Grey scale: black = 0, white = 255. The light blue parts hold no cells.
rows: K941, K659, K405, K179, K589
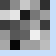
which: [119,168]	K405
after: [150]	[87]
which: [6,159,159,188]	K589
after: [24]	[119]
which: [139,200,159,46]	K941

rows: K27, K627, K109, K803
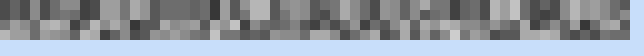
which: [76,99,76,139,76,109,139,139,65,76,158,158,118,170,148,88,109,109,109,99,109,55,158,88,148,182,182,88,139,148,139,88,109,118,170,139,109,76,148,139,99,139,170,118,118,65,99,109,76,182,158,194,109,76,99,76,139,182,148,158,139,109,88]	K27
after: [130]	[88]

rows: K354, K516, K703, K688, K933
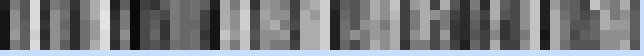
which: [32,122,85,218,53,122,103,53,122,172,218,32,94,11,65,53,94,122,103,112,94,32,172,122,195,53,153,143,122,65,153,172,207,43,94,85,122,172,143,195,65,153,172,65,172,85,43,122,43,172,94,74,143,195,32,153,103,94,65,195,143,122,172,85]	K354
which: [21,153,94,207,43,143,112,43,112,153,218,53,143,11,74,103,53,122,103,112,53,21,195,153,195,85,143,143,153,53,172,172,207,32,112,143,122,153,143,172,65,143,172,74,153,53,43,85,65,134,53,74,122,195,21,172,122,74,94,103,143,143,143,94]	K688
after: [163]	[143]
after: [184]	[65]
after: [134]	[53]
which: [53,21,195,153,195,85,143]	K688

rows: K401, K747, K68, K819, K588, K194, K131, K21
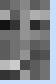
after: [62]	[156]
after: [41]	[82]
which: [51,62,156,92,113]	K21

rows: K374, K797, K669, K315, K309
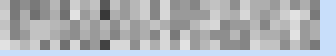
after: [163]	[226]
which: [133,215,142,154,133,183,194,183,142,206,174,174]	K374

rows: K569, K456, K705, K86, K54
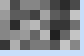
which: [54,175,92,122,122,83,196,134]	K54
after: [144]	[154]
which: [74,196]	K456
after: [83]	[196]

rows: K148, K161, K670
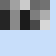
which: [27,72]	K670
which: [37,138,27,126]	K161
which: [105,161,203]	K148
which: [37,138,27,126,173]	K161
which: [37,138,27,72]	K670
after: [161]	[203]

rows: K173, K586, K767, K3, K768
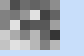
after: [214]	[183]
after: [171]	[129]
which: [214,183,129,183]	K768
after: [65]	[99]
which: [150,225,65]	K586

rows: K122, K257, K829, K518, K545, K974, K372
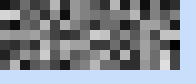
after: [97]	[46]
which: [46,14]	K829
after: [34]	[88]
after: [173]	[129]
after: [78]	[182]
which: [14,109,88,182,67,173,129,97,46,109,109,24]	K829
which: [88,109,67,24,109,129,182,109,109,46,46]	K372

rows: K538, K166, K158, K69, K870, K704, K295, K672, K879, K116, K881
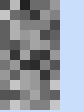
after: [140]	[197]
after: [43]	[129]
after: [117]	[152]

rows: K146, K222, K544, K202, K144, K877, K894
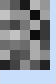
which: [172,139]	K877
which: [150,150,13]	K222
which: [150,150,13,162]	K222
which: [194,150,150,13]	K222
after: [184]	[150]
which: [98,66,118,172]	K544
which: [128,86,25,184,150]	K146

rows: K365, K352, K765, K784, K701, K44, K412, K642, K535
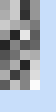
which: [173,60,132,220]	K642
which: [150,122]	K765
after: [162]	[202]
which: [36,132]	K701
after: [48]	[150]
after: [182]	[173]
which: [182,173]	K44

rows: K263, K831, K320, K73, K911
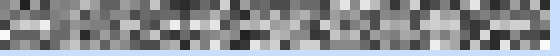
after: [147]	[136]
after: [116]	[65]
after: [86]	[157]
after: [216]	[43]
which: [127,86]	K831

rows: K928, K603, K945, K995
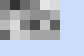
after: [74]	[196]
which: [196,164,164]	K995

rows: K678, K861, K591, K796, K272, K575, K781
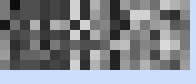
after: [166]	[88]
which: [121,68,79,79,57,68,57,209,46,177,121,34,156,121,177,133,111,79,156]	K781
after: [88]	[100]
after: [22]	[111]
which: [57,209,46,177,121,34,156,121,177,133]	K781
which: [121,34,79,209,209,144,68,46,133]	K861

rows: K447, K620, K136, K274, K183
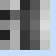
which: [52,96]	K274
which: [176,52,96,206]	K274
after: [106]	[218]
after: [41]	[84]
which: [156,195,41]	K447
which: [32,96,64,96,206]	K620
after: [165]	[64]

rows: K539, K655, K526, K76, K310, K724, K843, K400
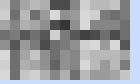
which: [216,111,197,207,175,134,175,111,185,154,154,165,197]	K400
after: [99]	[144]
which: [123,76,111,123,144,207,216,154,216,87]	K310

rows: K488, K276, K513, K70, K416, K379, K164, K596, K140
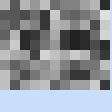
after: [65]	[211]
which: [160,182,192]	K140

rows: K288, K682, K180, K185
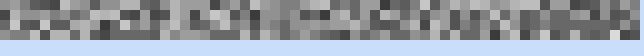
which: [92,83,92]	K180
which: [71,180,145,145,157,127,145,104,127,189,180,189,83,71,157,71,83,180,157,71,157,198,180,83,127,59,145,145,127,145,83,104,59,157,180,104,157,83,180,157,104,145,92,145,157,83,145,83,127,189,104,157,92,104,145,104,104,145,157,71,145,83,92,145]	K682
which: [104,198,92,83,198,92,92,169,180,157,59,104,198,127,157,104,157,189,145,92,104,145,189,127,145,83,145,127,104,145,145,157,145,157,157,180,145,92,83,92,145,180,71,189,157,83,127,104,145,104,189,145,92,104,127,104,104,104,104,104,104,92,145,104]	K180
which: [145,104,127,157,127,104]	K185
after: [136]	[157]
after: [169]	[180]

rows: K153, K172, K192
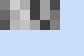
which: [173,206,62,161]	K172
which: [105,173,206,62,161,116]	K172
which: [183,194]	K192
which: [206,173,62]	K153
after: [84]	[183]
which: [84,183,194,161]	K192
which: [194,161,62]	K192

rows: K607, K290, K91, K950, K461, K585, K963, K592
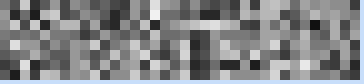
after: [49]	[90]
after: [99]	[71]
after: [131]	[141]
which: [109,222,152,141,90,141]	K607

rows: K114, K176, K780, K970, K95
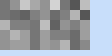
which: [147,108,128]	K176
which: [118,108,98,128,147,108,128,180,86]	K176
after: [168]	[147]
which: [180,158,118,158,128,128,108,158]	K970
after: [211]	[118]

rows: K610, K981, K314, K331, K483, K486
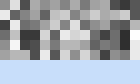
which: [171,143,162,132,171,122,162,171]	K610
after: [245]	[66]
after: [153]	[66]

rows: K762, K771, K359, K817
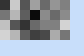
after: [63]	[73]
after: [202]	[85]
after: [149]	[128]
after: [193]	[85]
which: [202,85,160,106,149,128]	K762
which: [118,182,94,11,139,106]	K771

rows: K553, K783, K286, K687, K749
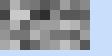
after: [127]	[118]
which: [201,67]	K783
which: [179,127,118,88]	K553
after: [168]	[191]
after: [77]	[106]
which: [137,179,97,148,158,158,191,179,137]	K286

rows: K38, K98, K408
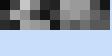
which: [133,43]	K38
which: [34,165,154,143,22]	K408
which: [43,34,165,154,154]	K38

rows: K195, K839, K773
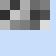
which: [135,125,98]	K773
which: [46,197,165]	K839
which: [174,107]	K195
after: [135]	[125]
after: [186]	[135]
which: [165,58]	K839

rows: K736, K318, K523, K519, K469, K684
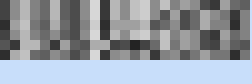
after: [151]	[106]
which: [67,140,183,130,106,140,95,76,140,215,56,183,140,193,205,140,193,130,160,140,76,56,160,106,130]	K519
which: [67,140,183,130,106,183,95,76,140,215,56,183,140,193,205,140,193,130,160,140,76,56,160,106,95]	K736

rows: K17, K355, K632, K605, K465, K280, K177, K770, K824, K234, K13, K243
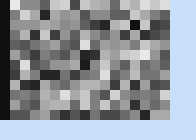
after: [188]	[116]
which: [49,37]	K824
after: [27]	[138]

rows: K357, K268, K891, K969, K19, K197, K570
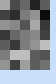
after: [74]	[103]
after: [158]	[93]
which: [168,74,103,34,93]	K357
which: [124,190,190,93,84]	K197
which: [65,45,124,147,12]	K268

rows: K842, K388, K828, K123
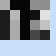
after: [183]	[6]
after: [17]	[225]
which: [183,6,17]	K388
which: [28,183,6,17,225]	K388
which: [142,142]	K842

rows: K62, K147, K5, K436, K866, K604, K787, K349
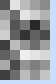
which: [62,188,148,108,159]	K866
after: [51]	[96]
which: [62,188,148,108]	K866
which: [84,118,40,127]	K5

